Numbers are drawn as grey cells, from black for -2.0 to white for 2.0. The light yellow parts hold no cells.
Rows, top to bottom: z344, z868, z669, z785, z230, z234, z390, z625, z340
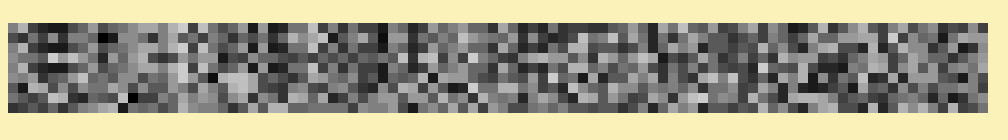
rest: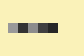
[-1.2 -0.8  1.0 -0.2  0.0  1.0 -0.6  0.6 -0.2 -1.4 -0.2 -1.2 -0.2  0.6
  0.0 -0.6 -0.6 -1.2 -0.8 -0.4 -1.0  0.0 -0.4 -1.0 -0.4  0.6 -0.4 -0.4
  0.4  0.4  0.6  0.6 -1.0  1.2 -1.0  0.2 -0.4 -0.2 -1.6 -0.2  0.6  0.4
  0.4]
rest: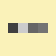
[-1.6  0.6 -1.4 -0.6 -0.6  0.6  0.0  0.6 -1.2  0.0 -0.8 -1.2  0.6  1.0
  0.0  1.0 -0.8 -1.2 -0.4 -1.4  0.6  0.0  0.8 -1.6  0.2 -1.2 -0.2 -0.6
  1.0 -1.4 -1.2  0.6 -1.4  0.4  0.4  0.4 -0.6 -0.8 -1.6  0.0 -0.8]
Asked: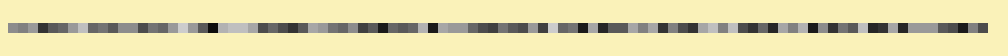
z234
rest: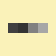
[ 0.8  0.4  0.4 -0.6  0.2 -1.2  0.8  0.4 -0.4  0.4  1.0  0.6 -1.6 -0.8
 -1.2 -0.6  0.6 -0.2 -1.2 -0.8  0.0 -1.0 -0.4 -1.2  0.8  0.2  0.4  0.4
 -1.0 -0.8 -1.2 -0.4  0.0  0.6  0.4 -1.0 -0.4  0.6  0.2 -0.4 -0.4 -1.2
 -0.6  0.0  0.4]
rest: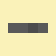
[-0.6 -1.2 -0.8  0.0 -1.4 -0.4  0.6  0.0  0.4 -1.4 -0.6 -0.6 -1.0 -0.6
 -0.8  0.8 -0.4  0.2 -0.8 -1.4  0.0  0.6  0.8 -0.8 -0.8 -1.4  0.8 -1.4
 -0.6  0.8  0.2  0.8  0.0 -1.0  0.8 -1.0 -0.8 -0.2]

